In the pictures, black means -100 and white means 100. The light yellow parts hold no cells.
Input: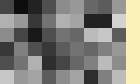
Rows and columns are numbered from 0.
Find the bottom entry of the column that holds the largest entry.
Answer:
47
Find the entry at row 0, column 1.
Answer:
-90
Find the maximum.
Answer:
65
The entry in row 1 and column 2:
-56
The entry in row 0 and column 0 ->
-46
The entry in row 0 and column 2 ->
-73
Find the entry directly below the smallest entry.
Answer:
19
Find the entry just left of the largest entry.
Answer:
-73
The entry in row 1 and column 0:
39

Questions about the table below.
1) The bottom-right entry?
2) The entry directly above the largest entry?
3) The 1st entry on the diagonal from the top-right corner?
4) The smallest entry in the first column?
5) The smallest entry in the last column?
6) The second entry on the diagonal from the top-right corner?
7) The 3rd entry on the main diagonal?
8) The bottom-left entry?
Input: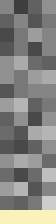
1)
60
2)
4
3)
13
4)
-43
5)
-24
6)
-33
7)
23
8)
-16

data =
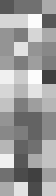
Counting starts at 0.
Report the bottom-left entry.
33
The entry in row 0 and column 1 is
-12
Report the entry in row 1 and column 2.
98
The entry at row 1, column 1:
68
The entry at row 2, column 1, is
-2
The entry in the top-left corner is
-32
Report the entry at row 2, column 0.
16
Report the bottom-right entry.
60

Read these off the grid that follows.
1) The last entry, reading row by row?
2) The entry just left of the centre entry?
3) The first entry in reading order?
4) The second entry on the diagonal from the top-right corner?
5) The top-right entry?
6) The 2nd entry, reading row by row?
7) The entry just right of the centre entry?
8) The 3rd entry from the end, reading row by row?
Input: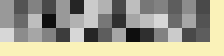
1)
-27
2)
59
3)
20
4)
30
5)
-43
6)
-35
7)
-63
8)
59

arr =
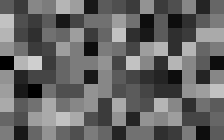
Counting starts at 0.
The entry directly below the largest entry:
-46
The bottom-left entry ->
-3
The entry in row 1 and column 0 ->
52
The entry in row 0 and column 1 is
-54
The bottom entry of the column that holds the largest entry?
-20
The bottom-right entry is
-29
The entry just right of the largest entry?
-54
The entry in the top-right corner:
-20
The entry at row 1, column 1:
-38
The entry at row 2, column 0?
42
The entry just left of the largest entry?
42
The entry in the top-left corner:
-29
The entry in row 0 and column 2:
6
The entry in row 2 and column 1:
-46
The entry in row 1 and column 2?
-54
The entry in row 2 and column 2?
-63

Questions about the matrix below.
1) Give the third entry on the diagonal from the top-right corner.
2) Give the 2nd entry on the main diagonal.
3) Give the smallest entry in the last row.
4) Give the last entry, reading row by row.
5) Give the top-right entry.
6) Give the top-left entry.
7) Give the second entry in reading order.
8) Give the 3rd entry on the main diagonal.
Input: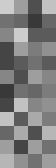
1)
61
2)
-19
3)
-11
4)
24
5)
52
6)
61
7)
24
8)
-29

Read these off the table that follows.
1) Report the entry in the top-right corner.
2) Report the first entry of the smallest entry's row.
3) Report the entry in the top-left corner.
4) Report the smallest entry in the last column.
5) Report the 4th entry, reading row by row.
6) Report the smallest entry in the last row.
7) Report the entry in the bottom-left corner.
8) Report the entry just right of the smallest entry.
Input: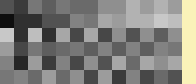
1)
22
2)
-89
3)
-36
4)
-36
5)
-26
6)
-54
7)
-7
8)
-62

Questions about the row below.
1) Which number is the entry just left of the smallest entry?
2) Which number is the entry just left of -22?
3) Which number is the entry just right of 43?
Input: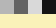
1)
70
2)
43
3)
-22

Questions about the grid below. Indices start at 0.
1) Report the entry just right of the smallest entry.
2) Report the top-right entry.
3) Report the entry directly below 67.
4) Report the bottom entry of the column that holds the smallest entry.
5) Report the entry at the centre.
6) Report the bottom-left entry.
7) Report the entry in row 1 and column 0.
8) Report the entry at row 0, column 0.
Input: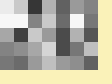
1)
40
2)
3
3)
50
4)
21
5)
21
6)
-7
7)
94
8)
84

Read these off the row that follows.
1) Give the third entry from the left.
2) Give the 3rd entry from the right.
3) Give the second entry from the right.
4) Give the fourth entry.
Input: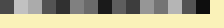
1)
34
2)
42
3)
-35
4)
-35

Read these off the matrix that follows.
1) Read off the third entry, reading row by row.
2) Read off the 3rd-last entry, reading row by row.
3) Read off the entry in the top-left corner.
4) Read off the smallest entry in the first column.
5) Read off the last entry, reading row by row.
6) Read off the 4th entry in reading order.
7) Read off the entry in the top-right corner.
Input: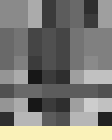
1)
34
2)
43
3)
8
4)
-64
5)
-74
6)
-54
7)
25
